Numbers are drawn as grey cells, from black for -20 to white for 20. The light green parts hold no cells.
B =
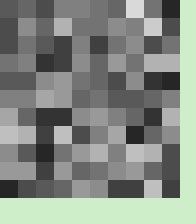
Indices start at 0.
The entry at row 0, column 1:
-4
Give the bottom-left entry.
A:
-14
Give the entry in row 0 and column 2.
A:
-8
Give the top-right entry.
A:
-14
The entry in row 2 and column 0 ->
-8
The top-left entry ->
-6
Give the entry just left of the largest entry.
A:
-4
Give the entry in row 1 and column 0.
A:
-8
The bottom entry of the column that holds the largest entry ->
-10
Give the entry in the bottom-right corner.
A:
-10
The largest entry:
14
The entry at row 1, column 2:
-4

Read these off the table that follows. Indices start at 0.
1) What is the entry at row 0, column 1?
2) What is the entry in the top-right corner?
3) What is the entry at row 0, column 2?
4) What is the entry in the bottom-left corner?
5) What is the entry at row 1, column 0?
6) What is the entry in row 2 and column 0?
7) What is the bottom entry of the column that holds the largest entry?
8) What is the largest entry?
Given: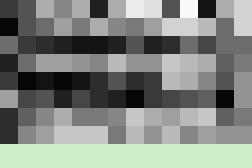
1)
-7
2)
13
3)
7
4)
-13
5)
-19
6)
-3
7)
1
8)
19

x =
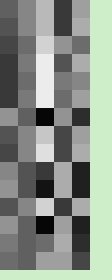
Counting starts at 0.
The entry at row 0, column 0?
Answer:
-5
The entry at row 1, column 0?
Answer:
-7
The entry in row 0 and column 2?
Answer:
9
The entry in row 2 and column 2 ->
13
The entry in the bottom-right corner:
-9
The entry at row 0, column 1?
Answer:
1
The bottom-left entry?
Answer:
-3
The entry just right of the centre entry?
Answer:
-9
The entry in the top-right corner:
5
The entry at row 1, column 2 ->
9
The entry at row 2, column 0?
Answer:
-9
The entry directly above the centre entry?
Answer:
-19

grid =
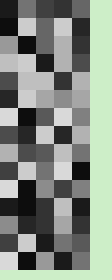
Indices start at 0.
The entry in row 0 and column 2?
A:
-10
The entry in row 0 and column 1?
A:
-2
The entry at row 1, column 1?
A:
12
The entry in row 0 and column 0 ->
-16
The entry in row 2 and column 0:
4
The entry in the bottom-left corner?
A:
14
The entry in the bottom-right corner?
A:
-2
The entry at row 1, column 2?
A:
-4
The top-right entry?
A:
-4
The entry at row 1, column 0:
-18
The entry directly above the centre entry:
-6
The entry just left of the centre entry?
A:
-14
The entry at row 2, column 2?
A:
-4

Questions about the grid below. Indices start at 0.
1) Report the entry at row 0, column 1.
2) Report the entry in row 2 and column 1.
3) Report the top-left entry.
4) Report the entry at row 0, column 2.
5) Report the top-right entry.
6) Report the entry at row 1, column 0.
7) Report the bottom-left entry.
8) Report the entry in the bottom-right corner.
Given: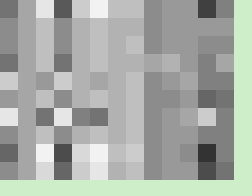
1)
6
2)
6
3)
-2
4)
16
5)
0
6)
2
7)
2
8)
-2

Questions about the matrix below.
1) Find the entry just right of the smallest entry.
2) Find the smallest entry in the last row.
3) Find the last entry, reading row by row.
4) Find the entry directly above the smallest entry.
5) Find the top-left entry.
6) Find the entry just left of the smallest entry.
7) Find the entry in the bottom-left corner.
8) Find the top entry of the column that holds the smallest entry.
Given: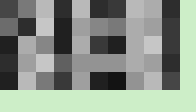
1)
3
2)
-17
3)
-9
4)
3
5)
-9
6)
-15
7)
-15
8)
-11

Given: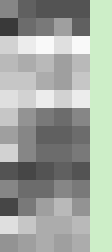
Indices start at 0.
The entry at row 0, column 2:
-7
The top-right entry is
-7
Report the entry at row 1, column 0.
-11
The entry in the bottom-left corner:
3
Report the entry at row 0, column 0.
1
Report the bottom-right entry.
7
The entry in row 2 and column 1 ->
17
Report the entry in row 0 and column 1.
-5
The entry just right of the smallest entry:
-3
